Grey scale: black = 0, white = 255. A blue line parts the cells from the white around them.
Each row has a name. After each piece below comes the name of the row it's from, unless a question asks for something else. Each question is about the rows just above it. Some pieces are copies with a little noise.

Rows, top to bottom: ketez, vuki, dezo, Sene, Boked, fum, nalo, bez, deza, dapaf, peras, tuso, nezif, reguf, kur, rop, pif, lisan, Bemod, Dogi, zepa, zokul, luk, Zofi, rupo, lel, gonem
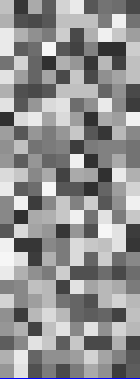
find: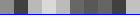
luk
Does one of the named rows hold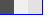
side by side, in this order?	no
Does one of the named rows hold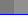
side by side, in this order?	no
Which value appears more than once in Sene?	[48]
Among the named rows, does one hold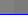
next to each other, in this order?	no

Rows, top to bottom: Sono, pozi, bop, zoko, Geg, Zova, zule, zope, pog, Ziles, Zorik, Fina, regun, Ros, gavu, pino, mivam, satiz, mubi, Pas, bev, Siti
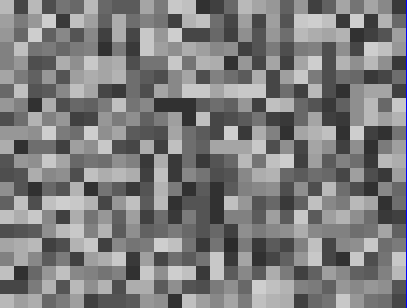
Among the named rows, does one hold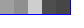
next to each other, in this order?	no
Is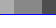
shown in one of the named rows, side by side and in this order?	no
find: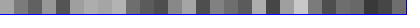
Zova
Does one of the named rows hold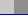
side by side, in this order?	yes
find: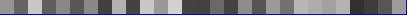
bop
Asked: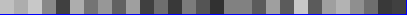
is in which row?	pino

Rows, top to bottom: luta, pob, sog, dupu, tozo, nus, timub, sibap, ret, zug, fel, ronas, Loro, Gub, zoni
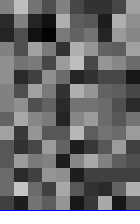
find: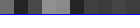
Loro
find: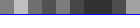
luta
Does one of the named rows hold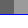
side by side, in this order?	no
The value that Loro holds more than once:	[64]
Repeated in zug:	[87]

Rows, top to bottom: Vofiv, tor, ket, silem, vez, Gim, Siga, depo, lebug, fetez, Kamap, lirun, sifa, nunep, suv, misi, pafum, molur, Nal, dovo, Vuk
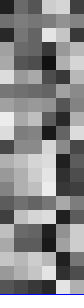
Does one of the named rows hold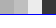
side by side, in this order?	yes
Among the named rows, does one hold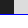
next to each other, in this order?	no

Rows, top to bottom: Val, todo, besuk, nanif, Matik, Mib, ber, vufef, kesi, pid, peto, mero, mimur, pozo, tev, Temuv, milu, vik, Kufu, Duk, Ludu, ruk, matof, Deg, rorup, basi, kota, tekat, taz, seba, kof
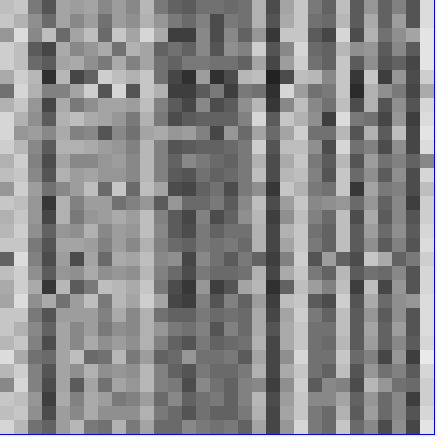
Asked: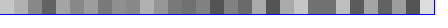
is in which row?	Deg
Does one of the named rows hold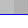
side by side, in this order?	yes
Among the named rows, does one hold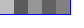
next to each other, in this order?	yes
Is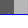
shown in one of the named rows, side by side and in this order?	yes
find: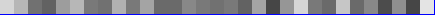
kof
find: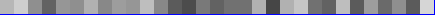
milu

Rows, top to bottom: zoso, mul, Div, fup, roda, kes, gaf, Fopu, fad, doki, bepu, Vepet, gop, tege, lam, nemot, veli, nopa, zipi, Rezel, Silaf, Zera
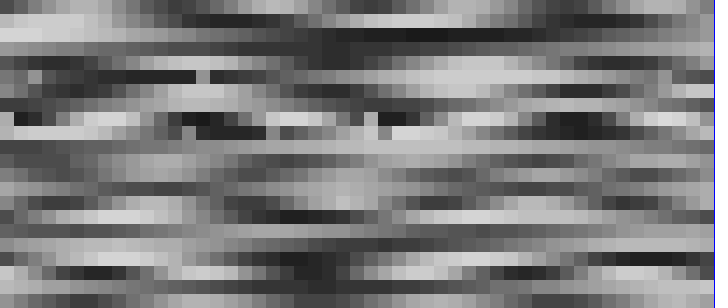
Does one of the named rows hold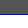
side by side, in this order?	yes
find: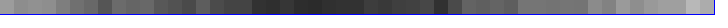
fup
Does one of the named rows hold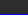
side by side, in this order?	yes
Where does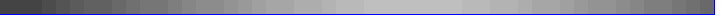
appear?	bepu
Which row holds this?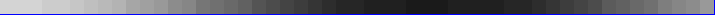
Div
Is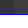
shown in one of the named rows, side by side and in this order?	yes
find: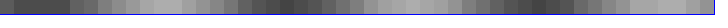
Vepet

